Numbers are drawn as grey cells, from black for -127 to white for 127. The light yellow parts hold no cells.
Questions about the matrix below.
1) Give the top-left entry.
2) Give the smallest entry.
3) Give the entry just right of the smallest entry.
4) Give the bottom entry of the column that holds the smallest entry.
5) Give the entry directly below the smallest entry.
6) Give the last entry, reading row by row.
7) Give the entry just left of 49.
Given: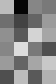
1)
60
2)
-122
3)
6
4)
60
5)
-60
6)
49
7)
-38

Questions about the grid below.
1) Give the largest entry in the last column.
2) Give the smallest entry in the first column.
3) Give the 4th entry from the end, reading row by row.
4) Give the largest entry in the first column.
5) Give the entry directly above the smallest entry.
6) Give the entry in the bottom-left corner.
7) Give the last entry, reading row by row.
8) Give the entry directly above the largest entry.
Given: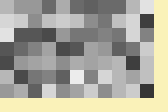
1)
98
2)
-53
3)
13
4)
98
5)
64
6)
24
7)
-74
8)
44

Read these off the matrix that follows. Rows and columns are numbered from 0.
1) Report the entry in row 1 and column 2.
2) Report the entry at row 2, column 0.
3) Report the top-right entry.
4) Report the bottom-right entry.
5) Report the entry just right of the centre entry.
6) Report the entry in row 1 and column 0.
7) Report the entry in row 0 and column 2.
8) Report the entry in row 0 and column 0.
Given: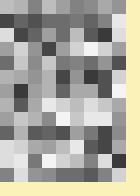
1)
-46
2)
93
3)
20
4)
82
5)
41
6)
-57
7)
2
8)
61

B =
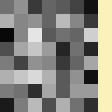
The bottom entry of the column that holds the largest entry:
58
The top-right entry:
-110
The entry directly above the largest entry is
17
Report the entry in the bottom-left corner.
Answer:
-101
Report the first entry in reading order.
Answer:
-14
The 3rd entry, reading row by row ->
-70
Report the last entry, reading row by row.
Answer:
-81
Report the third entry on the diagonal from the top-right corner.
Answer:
-14
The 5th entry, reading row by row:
-37
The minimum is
-119
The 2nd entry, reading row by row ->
17
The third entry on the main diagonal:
101
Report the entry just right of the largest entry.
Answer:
-37
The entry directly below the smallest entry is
-48
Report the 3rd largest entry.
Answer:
79
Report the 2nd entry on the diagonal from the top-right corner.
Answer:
6
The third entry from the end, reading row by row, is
48

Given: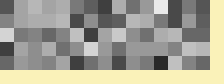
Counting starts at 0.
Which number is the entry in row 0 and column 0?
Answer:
-42
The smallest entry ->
-86
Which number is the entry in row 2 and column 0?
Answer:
84
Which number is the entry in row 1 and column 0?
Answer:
3
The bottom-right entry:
-24
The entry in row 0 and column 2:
55
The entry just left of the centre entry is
-64
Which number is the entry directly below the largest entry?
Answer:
-6
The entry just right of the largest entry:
-54
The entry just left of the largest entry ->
25
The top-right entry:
-42
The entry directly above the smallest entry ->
25
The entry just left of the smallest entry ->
-6
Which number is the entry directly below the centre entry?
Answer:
25
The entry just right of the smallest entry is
64
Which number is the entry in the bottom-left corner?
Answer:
-24
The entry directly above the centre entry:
-42
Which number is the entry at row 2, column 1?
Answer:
-6
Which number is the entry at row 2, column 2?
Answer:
3

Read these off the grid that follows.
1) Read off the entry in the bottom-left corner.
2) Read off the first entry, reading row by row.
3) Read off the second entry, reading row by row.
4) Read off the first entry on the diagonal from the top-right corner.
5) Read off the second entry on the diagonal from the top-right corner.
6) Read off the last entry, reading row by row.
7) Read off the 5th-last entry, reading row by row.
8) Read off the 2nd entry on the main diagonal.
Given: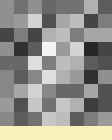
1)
7
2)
16
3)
-13
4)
-34
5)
-58
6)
26
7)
71
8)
26

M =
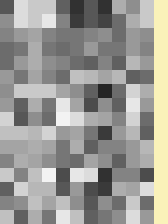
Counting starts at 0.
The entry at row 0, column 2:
73
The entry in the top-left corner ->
-40
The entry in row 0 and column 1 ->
92
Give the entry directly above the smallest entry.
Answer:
36
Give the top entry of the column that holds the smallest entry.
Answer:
-78
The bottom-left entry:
64
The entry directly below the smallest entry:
14
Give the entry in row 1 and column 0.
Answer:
14
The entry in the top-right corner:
73
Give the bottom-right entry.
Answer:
25
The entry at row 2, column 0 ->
3
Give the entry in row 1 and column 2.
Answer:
73
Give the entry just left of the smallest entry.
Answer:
-31
